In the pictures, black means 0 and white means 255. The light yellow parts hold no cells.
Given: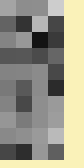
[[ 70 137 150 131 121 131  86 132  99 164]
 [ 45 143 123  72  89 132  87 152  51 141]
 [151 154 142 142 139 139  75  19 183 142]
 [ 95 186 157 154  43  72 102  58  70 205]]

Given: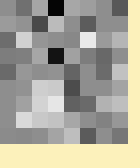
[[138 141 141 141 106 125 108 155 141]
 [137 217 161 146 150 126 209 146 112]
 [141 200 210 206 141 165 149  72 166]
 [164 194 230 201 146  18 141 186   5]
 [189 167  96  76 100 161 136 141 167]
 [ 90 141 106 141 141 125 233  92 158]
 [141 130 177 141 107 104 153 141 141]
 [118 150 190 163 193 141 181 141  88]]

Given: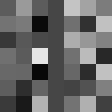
[[ 57  93 104 111  56 115  92]
 [ 25  46 103  90  88 122 153]
 [178  99   8 229  73  10  92]
 [ 69  69  69  69  69  69  69]
 [114  66 103 113 173 112 196]
 [176  82  44 186 150  49 162]
 [ 63 128 193  39 130 192 124]]

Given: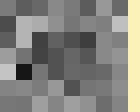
[[119 132 196 157  94  76 123]
 [117 136  22 115 180 180  93]
 [159 124 118  67  65 172 104]
 [133 152  82  82  97 144 137]
 [159  82 104 102  79 118 122]
 [145 117 101  86  62 133  92]
 [109 121 105 137 137 127 152]
 [132 141 135 148 128 191 105]]

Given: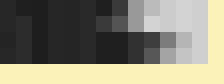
[[ 39  36  39  39]
 [ 44  44  44  31]
 [ 30  30  30  30]
 [ 38  38  38  38]
 [ 37  37  37  37]
 [ 41  41  41  41]
 [ 31  31  58  31]
 [ 31  31  84  58]
 [ 49  49 153 153]
 [ 87  62 211 187]
 [164 124 204 204]
 [196 181 211 211]
 [207 207 207 207]]

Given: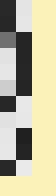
[[ 40 231 230 225  39 205 230 226 112  39  41]
 [234  36  32 231 232  37  38  37  37 230 228]]

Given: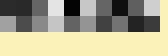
[[161  43]
 [ 76  41]
 [137 101]
 [197 228]
 [ 99   4]
 [148 199]
 [ 65 101]
 [115  15]
 [ 35  95]
 [ 59 207]]

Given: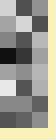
[[ 85 136 231 162  17 131 164 209]
 [ 99 136  85 141  55  84 213  80]
 [141  97 175 182 160 184  80 145]]

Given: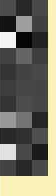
[[ 67 225  41 152  53  62  53  66 243  19  77]
 [ 41  72  48 116  76  70  67 101   6 158  40]
 [ 73  27  79  38  71  69  73  63  35  65  72]]
